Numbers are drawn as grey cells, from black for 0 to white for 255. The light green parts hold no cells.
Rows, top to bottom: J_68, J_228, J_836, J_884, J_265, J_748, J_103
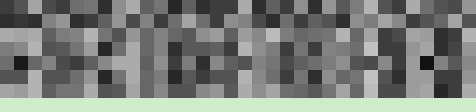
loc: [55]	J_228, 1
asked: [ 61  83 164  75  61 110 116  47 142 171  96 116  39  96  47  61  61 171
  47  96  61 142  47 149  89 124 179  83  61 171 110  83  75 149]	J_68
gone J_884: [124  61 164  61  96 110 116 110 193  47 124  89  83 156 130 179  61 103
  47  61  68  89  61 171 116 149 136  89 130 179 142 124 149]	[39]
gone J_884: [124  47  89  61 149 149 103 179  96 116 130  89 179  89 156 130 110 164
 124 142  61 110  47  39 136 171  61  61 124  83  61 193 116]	[68]

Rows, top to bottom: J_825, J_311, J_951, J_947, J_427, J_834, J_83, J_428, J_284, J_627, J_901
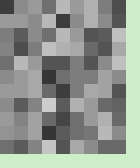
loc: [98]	J_428, 8
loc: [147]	J_627, 0
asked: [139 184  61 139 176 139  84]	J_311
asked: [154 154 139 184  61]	J_311
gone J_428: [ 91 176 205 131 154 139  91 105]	[98]
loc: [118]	J_627, 6
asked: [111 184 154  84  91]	J_951

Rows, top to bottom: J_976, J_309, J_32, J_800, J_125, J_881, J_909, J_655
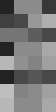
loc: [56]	J_976, 3
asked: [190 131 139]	J_909
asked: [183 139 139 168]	J_655
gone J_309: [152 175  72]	[64]
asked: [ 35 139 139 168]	J_800

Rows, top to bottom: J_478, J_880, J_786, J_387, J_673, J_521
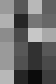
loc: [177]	J_880, 0
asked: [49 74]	J_673
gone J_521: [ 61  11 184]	[37]

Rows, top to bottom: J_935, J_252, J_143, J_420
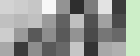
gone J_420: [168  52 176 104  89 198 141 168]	[59]
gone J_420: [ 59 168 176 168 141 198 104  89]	[52]
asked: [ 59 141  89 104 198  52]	J_420
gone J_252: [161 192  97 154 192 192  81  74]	[184]
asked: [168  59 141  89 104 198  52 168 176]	J_420

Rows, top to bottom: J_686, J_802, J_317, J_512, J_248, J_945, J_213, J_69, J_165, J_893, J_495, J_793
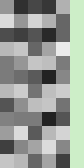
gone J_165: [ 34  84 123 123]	[129]
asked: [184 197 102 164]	J_512
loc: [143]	J_69, 1
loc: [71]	J_686, 2
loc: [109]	J_945, 1
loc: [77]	J_317, 0

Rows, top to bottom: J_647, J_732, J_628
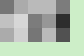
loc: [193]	J_732, 0
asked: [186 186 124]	J_647
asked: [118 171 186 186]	J_647
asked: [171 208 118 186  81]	J_628
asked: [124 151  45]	J_732
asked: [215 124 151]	J_732

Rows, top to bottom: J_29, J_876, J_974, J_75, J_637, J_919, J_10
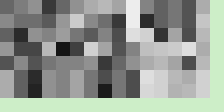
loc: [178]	J_10, 12
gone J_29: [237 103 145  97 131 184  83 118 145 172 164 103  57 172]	[125]
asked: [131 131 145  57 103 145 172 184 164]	J_637
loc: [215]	J_10, 10
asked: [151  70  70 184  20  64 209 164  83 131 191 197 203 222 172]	J_75
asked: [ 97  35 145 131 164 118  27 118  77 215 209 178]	J_10
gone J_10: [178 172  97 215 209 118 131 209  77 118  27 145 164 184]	[35]

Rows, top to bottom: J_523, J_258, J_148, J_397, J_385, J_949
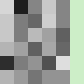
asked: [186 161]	J_148
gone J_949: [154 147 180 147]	[117]
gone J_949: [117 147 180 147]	[154]

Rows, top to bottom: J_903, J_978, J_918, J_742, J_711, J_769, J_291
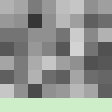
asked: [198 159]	J_711
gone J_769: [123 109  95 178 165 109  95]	[102]
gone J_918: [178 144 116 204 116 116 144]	[137]
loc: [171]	J_711, 2
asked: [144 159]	J_903
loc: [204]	J_918, 5

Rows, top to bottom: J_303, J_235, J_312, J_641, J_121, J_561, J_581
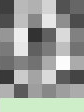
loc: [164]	J_561, 2
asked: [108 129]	J_121

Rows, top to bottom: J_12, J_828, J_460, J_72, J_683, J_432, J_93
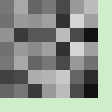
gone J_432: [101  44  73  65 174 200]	[180]
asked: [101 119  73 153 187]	J_12

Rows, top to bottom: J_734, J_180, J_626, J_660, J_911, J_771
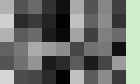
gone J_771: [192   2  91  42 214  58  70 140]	[76]
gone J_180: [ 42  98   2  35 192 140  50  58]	[207]
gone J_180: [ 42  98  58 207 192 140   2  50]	[35]
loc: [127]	J_626, 7

